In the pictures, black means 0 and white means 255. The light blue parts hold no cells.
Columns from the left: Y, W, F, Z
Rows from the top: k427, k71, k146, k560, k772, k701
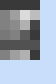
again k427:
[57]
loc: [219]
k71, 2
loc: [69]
k146, 3
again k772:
[81]
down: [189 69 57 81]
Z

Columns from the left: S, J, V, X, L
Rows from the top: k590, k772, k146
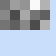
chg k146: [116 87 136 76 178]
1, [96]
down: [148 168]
V
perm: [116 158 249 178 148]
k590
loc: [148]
k590, 2
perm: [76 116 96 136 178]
k146

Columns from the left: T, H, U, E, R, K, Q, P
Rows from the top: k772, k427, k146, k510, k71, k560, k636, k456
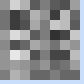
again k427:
[60]
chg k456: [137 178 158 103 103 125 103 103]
0, [125]
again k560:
[69]
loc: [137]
k71, 0
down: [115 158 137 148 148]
T
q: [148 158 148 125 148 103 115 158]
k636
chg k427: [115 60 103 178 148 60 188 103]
2, [91]

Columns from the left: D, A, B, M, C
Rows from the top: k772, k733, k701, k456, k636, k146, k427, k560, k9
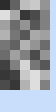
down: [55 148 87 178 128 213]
B
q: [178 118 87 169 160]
k456
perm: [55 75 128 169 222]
k733
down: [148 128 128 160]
C
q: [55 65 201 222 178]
k560
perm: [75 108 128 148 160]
k146

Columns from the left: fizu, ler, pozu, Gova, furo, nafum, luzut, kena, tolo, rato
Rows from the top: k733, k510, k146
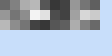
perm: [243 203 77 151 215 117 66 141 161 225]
k510
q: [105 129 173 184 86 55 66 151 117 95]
k733
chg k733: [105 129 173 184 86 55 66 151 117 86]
9, [95]
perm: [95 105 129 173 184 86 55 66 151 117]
k733

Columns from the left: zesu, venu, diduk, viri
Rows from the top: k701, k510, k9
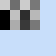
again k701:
[204]
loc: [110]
k701, 1

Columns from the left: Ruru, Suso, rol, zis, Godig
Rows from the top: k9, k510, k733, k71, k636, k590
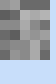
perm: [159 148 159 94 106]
k71
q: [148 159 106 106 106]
k9
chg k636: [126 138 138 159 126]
3, [170]
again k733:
[138]
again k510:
[180]
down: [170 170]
zis
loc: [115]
k733, 4

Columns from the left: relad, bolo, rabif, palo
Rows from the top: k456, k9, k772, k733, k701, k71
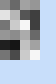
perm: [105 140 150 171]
k733
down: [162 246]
palo
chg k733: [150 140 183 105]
2, [171]
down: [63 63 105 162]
palo
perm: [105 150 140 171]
k733
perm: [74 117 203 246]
k71

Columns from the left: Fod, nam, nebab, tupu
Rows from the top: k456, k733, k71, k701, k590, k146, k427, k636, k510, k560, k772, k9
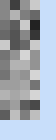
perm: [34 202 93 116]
k71
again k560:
[179]
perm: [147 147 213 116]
k146

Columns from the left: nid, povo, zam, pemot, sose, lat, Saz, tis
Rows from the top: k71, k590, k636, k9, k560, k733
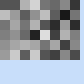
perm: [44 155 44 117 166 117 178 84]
k636
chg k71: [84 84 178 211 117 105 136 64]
7, [54]
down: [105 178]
zam
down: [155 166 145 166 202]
povo
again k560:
[166]
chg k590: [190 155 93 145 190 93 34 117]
6, [24]

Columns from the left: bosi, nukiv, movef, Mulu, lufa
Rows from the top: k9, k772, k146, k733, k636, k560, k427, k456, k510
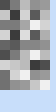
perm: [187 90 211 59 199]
k772
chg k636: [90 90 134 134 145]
0, [101]
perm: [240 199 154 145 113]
k510

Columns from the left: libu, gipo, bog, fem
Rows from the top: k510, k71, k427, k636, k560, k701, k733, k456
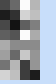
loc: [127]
k427, 3
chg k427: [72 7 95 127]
1, [19]
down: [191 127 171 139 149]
fem
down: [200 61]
bog
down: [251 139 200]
bog
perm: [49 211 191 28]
k71

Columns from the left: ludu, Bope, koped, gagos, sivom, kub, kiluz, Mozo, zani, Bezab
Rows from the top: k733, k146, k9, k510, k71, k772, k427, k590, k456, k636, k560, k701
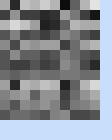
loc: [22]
k146, 9
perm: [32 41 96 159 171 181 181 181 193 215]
k456
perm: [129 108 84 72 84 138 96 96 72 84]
k772
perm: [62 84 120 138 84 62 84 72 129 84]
k510
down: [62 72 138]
kiluz
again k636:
[147]
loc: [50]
k146, 5

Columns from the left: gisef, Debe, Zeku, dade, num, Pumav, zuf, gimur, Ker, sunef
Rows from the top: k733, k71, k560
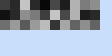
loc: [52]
k560, 5
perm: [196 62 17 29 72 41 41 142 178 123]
k71
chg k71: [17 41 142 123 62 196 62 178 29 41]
6, [72]
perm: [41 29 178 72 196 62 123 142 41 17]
k71
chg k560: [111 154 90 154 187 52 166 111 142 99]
7, [99]

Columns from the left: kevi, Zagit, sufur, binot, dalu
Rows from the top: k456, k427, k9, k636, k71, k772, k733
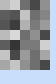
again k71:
[122]
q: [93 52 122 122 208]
k71
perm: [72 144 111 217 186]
k636
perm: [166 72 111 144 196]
k733

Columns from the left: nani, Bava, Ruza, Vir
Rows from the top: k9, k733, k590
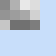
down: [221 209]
Vir
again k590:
[113]
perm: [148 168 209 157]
k733

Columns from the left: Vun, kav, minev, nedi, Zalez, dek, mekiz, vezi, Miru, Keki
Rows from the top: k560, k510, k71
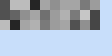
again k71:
[165]
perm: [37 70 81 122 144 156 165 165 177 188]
k71
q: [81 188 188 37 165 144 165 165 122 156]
k560
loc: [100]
k510, 1
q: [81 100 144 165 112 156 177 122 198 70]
k510
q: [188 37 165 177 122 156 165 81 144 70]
k71
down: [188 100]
kav

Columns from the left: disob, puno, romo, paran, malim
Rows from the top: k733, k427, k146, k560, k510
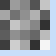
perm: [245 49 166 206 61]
k510
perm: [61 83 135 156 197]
k733
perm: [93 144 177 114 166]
k427
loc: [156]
k733, 1

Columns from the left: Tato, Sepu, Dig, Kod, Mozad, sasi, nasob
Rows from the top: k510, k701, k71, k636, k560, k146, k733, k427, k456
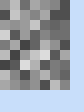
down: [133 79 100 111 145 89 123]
sasi
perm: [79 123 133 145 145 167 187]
k456

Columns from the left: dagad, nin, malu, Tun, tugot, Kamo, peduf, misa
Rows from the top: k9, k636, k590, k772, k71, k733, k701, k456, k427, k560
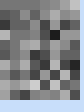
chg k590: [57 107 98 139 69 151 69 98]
1, [98]
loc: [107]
k71, 4
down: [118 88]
dagad

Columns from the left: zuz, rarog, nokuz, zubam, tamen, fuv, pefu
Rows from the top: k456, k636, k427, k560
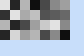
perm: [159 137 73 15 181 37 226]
k456
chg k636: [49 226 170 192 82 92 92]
6, [104]
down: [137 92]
fuv
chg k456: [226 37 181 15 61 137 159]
4, [73]
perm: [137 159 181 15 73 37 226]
k456
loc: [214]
k560, 1

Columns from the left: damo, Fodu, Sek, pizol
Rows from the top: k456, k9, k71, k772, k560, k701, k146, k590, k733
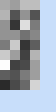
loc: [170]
k456, 0
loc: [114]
k772, 2
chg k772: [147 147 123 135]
2, [114]
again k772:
[147]

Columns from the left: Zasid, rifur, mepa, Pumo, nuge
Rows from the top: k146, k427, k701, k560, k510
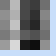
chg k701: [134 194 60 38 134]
4, [122]
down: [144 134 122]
Zasid
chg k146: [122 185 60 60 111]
2, [72]
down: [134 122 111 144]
nuge

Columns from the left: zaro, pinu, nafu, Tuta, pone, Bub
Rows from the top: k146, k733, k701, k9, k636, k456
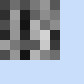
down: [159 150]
pinu
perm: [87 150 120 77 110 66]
k146

